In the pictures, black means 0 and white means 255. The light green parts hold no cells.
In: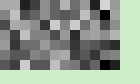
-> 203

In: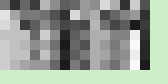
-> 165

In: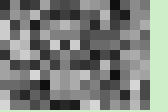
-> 118

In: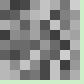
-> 107

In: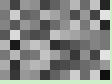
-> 152
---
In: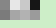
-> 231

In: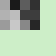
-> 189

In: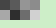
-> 90

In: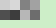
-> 216

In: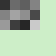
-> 163

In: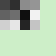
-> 110
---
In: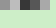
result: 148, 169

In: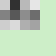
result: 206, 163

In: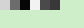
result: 212, 56

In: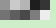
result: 148, 237

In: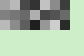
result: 163, 42

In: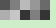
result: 83, 52

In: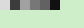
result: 219, 17

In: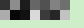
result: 50, 194
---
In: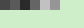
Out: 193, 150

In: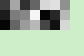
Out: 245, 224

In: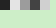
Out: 228, 208

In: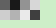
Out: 234, 215

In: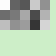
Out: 252, 213

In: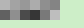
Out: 190, 181

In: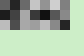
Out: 207, 197

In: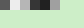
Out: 237, 182

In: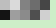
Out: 218, 208

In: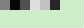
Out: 222, 193
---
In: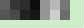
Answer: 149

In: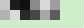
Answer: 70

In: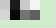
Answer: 8

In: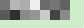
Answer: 203

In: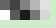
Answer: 27

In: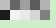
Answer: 233

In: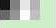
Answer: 148

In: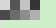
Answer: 107

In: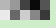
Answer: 205
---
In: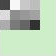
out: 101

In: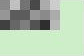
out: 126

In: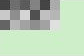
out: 162

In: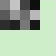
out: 120

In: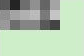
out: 133

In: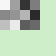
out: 93
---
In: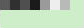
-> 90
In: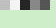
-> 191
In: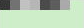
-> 56
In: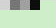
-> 211
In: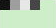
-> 19
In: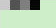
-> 202
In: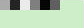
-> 171
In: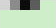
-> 212
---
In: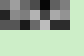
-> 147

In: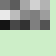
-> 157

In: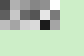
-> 122

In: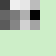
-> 3

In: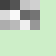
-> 116

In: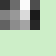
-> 26

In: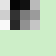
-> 155

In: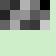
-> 109

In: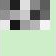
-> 103

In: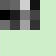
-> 68
